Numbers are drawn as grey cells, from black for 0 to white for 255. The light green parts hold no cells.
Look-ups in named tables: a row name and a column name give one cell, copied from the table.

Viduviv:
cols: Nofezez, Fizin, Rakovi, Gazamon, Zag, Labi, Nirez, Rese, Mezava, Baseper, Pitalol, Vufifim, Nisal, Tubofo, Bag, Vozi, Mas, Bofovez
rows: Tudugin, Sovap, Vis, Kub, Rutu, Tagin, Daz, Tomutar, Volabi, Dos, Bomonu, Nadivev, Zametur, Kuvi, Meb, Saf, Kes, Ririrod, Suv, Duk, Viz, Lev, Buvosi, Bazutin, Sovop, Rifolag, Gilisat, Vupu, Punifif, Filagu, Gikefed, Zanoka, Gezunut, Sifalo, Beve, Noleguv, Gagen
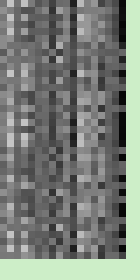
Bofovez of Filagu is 11
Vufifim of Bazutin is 134
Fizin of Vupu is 126
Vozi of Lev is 95
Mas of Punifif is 90
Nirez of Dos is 101

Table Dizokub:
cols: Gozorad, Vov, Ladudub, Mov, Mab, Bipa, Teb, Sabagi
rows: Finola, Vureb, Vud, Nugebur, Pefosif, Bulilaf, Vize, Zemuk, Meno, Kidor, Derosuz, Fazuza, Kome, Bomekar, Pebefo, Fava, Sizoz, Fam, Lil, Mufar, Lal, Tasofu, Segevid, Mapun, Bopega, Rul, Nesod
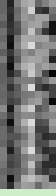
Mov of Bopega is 115
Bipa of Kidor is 143
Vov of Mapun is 66
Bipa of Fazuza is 88
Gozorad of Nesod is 105
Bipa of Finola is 102
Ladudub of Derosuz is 77
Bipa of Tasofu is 92
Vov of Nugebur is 47
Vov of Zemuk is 54
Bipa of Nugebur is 163
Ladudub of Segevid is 86
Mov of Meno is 155
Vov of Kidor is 14
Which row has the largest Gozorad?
Fava

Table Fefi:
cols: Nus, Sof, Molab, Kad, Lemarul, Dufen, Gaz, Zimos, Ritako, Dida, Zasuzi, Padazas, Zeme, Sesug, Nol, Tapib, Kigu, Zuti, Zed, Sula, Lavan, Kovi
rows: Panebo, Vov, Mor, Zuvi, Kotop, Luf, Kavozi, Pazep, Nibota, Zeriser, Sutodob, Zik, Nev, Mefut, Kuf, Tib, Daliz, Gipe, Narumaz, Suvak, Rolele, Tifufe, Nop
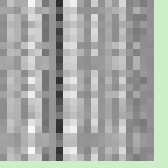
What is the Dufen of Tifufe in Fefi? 180
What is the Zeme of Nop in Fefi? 146
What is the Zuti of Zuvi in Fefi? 170
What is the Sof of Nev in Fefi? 184
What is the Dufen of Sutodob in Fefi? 197
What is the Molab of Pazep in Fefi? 179
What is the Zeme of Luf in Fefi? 148
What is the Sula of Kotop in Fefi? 123
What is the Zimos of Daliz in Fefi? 149

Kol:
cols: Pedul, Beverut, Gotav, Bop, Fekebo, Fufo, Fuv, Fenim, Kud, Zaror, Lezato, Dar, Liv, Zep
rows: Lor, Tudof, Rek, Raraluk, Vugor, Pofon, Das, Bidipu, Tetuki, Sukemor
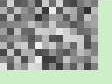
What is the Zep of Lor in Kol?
122
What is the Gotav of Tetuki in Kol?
194
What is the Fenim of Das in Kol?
204
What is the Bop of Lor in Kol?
97
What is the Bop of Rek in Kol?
133
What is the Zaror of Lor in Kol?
84
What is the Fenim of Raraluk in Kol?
202
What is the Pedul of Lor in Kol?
105
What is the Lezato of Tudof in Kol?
169
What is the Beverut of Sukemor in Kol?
94
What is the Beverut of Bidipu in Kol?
196
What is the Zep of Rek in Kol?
161
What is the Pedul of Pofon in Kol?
119
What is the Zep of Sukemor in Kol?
126
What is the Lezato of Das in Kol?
106

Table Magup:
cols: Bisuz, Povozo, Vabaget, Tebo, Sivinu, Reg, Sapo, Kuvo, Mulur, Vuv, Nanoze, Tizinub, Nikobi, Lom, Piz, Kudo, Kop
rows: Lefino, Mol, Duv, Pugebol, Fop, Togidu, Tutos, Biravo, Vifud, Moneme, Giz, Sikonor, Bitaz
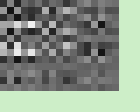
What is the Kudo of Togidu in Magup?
117
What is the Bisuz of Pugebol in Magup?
166
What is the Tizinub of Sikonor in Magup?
117
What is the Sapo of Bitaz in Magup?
101
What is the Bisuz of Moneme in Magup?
112
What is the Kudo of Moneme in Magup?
100
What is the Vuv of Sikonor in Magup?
53
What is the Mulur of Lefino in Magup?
96
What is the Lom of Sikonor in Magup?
106
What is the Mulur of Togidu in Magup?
91
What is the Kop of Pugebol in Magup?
112
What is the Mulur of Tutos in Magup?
113
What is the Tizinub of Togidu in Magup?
112
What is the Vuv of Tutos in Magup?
196
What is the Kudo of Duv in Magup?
114

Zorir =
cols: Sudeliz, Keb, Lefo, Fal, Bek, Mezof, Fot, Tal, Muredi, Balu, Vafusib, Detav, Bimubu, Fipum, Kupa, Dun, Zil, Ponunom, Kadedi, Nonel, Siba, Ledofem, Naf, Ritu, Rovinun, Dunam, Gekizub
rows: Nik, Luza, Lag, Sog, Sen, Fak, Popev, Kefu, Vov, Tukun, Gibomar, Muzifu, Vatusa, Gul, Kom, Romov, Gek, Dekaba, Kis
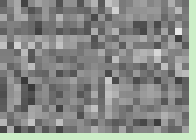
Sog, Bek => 105
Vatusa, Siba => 149
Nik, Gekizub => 109
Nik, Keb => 143
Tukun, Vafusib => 126
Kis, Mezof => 137
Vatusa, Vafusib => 137
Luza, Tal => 114
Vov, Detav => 131
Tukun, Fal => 157
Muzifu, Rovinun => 136
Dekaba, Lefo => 125
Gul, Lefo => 157
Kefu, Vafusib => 128
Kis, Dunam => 104
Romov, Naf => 125
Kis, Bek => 76
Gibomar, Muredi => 80
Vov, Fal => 158
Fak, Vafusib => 162

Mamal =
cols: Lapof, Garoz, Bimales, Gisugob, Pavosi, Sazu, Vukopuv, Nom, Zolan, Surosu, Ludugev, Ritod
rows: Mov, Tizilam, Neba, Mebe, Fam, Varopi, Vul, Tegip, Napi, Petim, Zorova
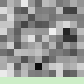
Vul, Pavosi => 161
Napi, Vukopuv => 76
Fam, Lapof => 211
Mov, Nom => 175
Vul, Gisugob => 140
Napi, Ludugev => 165
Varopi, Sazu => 118
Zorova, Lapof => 235
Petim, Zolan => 211
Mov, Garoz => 181
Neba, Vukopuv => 138
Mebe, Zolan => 191
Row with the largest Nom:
Fam

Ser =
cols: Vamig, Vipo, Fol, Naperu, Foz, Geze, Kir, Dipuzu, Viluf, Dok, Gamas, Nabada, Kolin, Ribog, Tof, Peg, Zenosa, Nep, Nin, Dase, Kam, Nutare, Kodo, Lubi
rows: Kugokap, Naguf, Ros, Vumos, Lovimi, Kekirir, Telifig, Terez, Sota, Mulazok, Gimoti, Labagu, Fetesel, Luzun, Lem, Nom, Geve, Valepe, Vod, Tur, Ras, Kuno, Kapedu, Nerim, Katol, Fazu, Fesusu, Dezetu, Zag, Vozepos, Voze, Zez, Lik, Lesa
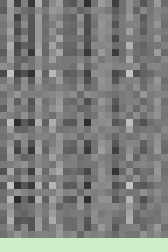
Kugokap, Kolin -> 47
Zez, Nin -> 174
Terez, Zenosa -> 59
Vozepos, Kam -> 105
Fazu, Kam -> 111
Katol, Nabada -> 99
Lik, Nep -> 123
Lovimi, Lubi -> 122
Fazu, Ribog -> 115
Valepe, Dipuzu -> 173
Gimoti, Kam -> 98
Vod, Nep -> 117

